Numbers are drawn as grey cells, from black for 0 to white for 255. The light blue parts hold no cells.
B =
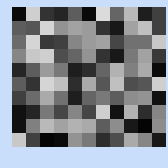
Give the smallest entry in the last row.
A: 4
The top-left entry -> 10
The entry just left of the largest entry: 10
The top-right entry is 64
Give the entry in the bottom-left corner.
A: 200
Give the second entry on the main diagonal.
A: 86
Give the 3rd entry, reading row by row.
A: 51
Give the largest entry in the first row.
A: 219
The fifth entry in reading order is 93
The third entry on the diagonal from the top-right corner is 113
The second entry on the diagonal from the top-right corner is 192
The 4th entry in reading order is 37
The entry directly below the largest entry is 51
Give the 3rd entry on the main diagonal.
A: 57
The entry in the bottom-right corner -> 24
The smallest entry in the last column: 10
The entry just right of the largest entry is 101
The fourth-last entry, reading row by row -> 78
